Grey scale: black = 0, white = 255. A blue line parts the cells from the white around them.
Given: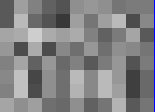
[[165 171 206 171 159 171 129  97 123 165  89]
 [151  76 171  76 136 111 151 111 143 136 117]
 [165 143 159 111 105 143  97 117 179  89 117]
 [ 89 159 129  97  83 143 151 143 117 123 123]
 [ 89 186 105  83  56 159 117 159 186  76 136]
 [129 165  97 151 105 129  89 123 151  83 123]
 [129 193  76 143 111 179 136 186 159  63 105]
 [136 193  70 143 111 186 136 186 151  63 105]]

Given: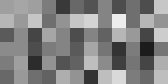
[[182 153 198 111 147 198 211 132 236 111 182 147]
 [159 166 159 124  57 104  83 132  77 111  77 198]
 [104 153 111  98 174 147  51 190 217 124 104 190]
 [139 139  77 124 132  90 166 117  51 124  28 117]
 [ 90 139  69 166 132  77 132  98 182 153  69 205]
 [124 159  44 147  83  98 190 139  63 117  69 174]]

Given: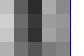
[[176 115  86 123 131]
 [207 108  57 156 150]
 [199 100  50 162 144]
 [192  94  44 170 137]]

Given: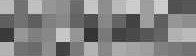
[[185 114 191 149 142 107 197 142 185 203 157 203  81  87]
 [ 59 149 128 135 197 149  53 122  67  75  87 101 177 185]
 [177 114 107 142  67 122 177 135 170 163 157 128 122 114]
 [ 95 114  95 128 135 101  81 135 101  67 157  95 149 142]]

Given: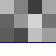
[[100 150 211 115]
 [ 93  74 191 158]
 [185 129  61 165]]

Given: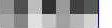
[[167 133 223 196 161 181 210]
 [145  80 189  50 153  65  87]]
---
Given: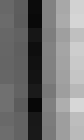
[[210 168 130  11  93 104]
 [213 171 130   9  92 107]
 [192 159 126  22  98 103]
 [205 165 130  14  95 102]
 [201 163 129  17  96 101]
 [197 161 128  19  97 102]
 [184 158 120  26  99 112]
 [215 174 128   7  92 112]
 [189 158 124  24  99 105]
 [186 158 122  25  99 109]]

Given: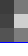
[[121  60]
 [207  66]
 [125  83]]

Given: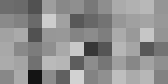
[[149 184 177 171 142 120 143 136 158  81 106 109]
 [152 164 160 151 115 103  88 161 205 106 130 138]
 [148 198 153 171 126 140 132 152 151  81 170 162]
 [115  88 165 182  85  55 201 169 143 124 137 168]
 [143 162 135 159 118 141  93 182 186 113 164 171]
 [130 183 171 190 144 131 210  96 139  20 170 136]]

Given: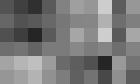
[[151  92 205 150 159 130  90  48  64  83]
 [127 110 177 134 133 119 104  89  82 102]
 [167  90 206 140 166 122  90  37  62  80]
 [131 110 133 124 136 123 123 100 115 110]
 [115 153  37  81  94 106 156 191 181 164]
 [ 92 143  72 115  96 125 145 179 161 150]]

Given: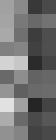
[[ 74  56 138 161]
 [115 105 121 164]
 [ 78  61 112 169]
 [ 79  65 133 128]
 [ 69  43 199 211]
 [103  99 142 105]
 [108 106  96 148]
 [ 68  37 161 225]
 [ 87  74 106 172]
 [ 73  66 132 145]]

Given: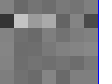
[[127 116 121 109 116 105 130]
 [ 74 132 100 170 155 196  52]
 [129 125 114 127 106 112 131]
 [136 132 129 121 110 109 133]
 [121 109 116 111 115 110 131]
 [127 127 106 133 107 113 126]]
